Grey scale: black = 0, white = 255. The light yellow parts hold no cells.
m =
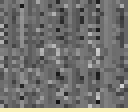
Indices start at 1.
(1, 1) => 90
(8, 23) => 73
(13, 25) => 204
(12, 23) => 94
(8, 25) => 27
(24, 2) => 97
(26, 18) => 123
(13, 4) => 130
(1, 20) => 85
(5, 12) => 112
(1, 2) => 123
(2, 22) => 98
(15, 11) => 55
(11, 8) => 92
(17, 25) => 134
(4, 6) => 142
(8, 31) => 102
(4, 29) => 109
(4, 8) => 92
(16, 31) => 90
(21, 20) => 86
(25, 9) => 105
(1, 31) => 103
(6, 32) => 101
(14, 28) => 120
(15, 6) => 142
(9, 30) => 110
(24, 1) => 109
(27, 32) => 101
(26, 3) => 106
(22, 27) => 109
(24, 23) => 156
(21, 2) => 113
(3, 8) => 92
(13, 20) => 142
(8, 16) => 111
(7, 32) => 101
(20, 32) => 101
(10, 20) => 86

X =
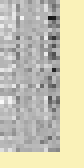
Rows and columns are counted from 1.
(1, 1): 185
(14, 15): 180
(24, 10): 169
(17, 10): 215
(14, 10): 185
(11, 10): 183
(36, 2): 179
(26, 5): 142
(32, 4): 180
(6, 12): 218
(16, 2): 183
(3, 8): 164
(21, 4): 173
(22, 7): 194
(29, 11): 187
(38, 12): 217
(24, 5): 194
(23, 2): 180
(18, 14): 37
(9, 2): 188
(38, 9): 182
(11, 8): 180
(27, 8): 180
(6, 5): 139
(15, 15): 123
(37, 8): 185
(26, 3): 241
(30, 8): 180
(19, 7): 170
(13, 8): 180
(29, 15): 172
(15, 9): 180
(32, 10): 168
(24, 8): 180
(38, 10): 180
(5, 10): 221
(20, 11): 180

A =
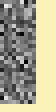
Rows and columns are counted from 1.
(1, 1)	127
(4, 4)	149
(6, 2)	116
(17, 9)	107
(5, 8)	127
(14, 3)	47
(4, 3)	71
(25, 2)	223
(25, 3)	161
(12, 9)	86
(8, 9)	118
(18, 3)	80
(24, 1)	83
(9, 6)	5
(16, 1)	81
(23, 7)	137
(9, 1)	17
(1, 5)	107
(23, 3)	109
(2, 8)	149
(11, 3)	113
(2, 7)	64
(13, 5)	169
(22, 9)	133
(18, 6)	35
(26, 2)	138
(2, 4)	94
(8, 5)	178
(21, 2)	106
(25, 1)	17
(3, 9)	101
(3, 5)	98
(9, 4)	158
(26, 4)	172
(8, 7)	127
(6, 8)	82
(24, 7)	72
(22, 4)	57
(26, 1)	139

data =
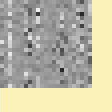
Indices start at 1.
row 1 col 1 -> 152
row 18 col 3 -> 191
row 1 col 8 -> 142
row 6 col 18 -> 147
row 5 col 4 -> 153
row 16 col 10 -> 172
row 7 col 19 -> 214
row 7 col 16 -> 207
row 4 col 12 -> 165
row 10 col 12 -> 170
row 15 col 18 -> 175
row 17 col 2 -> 146
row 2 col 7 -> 117
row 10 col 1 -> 152
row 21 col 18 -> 157
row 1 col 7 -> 177
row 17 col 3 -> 192
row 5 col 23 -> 162
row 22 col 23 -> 188
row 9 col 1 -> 157
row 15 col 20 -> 165
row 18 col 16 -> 40
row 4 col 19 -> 164
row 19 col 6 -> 152
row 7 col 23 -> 189
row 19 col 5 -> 150
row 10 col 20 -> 183
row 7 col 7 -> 156
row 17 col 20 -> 138
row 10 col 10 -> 216
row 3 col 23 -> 203
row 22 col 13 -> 151
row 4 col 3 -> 224
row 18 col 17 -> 181
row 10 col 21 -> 107
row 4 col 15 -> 150
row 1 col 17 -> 146
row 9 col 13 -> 153
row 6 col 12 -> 154
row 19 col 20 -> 150

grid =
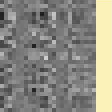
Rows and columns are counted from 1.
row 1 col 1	86
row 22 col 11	152
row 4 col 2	118
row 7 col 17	124
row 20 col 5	128
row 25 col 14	166
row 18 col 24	121
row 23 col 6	146
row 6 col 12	98
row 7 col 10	121
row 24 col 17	110
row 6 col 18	156
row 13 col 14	115
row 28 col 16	117
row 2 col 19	145
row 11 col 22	97
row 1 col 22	114
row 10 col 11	172
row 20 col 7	122
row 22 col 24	106
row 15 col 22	143
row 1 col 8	123
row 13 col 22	116
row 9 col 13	100
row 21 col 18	146
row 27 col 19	93
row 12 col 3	95
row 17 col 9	79
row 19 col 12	156
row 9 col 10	113
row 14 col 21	126
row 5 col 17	112
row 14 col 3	89
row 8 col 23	111
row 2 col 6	118
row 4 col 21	94
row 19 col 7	92
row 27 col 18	115
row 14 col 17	157
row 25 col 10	108
